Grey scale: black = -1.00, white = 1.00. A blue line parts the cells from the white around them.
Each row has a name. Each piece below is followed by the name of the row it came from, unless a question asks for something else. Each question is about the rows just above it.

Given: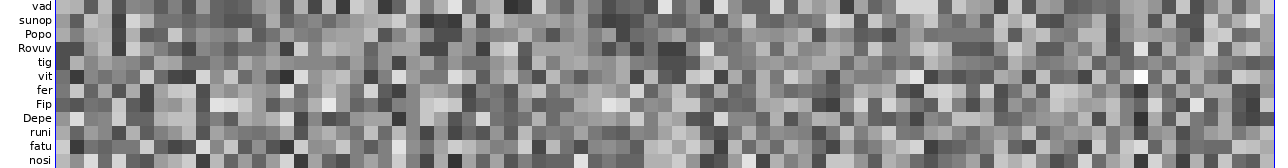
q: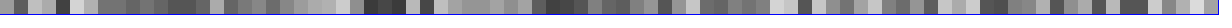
sunop
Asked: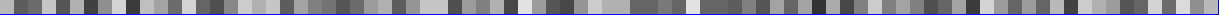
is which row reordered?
nosi
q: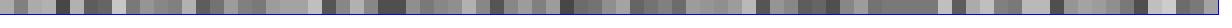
Popo
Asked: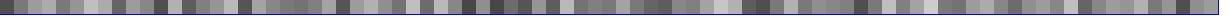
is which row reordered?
runi

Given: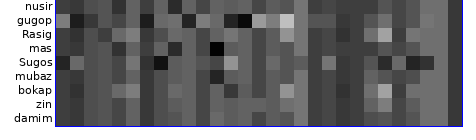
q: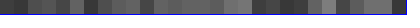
zin
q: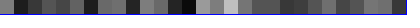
gugop
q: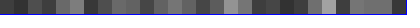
Rasig
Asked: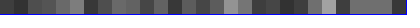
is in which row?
bokap

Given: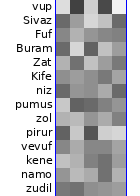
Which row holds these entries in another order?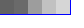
Buram
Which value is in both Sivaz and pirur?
[0.68]
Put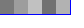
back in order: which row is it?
Zat

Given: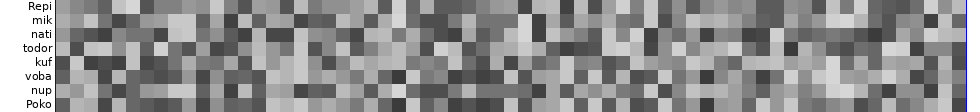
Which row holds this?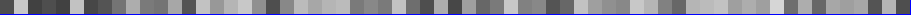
kuf
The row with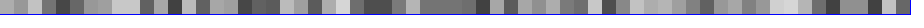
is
nup

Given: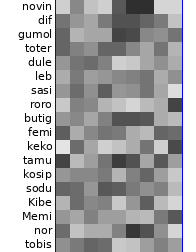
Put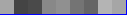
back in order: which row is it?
gumol
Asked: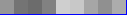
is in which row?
dule
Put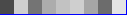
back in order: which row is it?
keko

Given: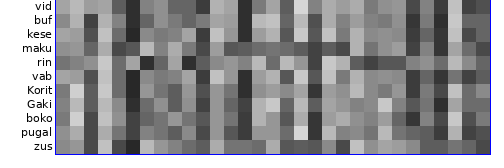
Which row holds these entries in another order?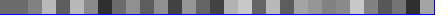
Gaki
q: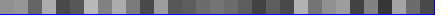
maku
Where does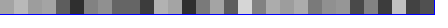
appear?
vid

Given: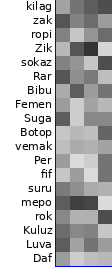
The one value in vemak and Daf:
[0.49]
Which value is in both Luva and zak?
[0.22]
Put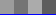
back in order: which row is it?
Bibu
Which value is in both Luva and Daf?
[0.22]
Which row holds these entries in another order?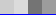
Per

